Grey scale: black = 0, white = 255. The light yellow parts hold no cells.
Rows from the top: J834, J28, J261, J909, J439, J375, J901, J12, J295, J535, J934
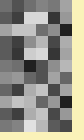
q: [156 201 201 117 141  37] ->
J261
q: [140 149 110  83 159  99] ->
J901
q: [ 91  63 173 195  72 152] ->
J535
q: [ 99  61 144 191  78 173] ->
J909
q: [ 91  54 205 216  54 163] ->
J439
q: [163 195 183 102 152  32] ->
J295
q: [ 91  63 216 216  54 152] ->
J28

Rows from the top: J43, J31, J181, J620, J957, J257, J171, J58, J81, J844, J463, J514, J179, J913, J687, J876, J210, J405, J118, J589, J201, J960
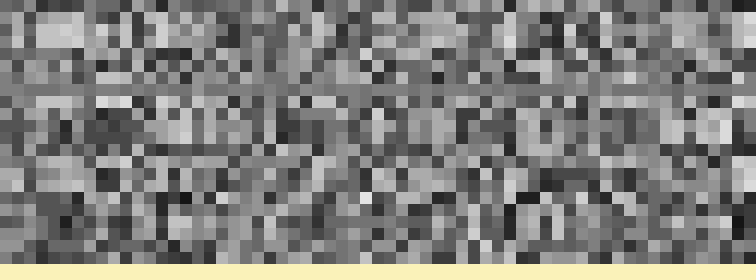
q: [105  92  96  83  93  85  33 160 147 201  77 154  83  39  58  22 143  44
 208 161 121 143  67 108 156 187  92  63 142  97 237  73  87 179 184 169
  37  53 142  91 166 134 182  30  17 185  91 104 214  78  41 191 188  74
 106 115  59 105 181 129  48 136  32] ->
J210
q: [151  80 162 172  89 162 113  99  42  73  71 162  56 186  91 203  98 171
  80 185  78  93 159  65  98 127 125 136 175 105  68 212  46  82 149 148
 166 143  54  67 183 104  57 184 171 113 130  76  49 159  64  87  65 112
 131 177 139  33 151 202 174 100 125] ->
J844

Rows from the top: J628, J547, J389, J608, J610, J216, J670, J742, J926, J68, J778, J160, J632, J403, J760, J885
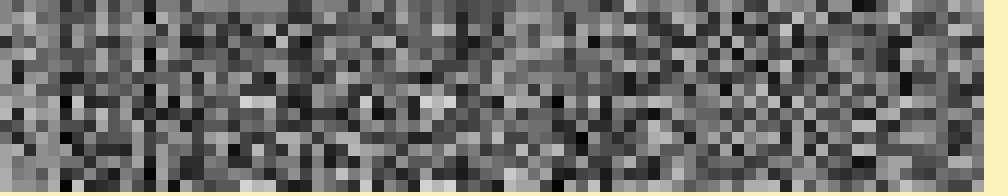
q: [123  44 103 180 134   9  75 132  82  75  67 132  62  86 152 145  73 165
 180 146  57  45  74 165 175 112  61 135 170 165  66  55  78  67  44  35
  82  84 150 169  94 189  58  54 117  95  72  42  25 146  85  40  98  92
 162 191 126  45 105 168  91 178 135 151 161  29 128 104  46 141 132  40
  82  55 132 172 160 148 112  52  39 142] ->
J160
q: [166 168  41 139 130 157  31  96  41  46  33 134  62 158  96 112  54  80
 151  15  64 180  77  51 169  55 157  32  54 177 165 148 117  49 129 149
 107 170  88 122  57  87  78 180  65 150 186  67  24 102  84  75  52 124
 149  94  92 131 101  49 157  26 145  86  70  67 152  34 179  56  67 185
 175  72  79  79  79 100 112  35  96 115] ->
J632
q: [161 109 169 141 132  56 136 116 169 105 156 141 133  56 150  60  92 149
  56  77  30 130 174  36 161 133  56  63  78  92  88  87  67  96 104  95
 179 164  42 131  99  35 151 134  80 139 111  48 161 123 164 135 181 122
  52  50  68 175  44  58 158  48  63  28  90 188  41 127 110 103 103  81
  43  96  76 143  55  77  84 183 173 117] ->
J389
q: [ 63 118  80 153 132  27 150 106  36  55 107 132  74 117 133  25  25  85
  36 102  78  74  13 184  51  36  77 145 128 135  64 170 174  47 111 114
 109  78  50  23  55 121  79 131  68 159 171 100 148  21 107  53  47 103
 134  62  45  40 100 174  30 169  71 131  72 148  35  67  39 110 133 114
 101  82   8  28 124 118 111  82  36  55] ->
J608
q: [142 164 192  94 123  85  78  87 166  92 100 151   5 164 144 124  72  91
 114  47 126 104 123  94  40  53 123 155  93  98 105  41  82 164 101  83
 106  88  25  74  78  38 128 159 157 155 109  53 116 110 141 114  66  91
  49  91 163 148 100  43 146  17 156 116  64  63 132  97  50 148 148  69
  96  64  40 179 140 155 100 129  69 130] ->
J610
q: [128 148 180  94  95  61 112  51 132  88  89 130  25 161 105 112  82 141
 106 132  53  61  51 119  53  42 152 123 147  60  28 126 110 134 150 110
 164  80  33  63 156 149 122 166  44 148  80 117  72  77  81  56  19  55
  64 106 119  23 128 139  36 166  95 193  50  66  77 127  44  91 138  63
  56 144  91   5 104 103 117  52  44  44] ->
J742

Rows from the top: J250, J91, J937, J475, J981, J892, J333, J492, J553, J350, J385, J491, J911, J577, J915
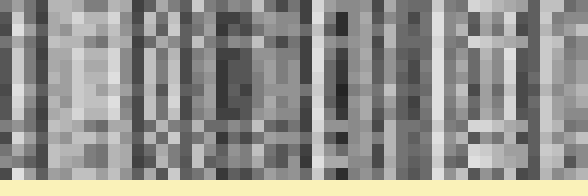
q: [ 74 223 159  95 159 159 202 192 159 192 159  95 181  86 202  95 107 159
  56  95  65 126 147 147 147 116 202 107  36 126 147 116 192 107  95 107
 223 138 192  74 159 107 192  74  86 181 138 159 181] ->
J492
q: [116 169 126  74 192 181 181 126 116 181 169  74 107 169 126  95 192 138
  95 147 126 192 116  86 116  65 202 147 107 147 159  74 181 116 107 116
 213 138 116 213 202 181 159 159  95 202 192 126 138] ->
J911
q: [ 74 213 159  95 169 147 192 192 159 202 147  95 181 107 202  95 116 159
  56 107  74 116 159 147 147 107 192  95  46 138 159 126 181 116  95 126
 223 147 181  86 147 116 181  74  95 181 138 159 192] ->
J491

